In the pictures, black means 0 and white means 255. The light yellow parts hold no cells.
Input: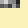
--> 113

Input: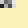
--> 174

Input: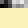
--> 19

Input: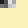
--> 101

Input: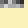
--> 211

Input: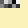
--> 81
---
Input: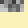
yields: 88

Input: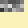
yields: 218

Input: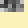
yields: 149

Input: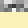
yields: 84

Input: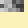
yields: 190

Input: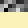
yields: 35

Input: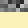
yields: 153

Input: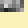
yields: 146
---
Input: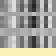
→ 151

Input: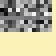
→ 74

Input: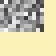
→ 247

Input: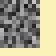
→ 137

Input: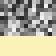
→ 169

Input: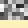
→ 106
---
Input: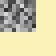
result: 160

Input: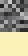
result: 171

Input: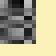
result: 87

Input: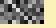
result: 138

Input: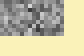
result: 160

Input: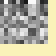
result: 167
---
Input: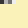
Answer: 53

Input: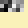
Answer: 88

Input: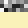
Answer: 131

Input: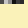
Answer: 74

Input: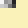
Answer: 245

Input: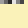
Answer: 158

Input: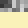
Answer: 69
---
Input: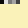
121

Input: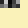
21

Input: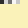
113

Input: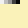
150

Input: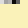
178

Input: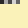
71

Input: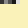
81
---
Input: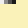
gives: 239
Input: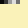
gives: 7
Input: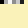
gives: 1
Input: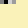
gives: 130
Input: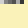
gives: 208
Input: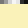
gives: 119
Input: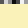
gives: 86
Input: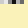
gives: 204
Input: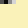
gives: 81
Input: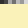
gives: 47
